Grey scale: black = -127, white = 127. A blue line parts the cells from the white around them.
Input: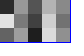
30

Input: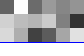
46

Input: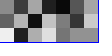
-96

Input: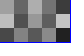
3

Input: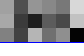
-61

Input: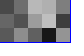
13
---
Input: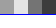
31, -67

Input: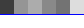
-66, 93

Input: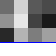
-18, 32

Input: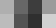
47, 81

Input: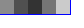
11, 75

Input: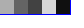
46, -111

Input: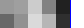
25, -80
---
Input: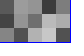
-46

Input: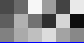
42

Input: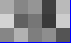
50

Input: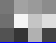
-74

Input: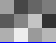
109

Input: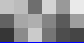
11

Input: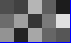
-92
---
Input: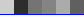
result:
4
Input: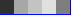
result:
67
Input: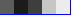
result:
-65
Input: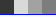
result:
89
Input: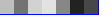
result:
7
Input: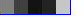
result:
-108
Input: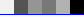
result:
-7
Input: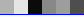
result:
8
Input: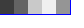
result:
73
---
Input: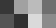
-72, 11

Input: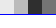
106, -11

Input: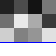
-94, 97

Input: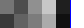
-10, -111

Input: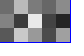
-18, 32

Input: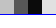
66, 97

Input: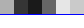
48, 74

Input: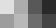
96, -59

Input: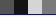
-44, -5
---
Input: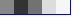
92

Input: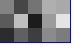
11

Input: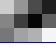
49

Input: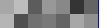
39

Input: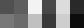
78

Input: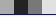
-7
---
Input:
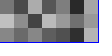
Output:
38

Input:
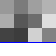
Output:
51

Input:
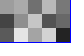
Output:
-7

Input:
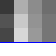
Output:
-17

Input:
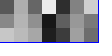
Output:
79

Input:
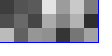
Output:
-3

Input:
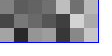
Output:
56

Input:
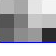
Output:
115
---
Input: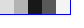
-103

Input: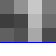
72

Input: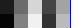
86

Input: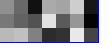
-110

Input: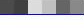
92

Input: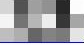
31
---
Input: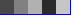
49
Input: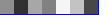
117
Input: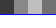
8
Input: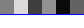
18
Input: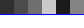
74
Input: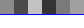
-75
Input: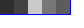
74
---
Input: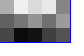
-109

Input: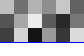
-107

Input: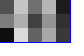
-28

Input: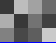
-33

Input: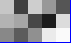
16

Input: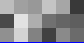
2

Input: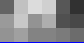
3

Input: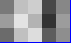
93

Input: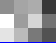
-6

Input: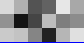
5
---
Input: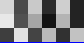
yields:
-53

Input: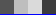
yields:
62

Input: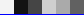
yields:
-108

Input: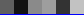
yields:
-109

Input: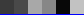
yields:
-54

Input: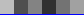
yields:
-48
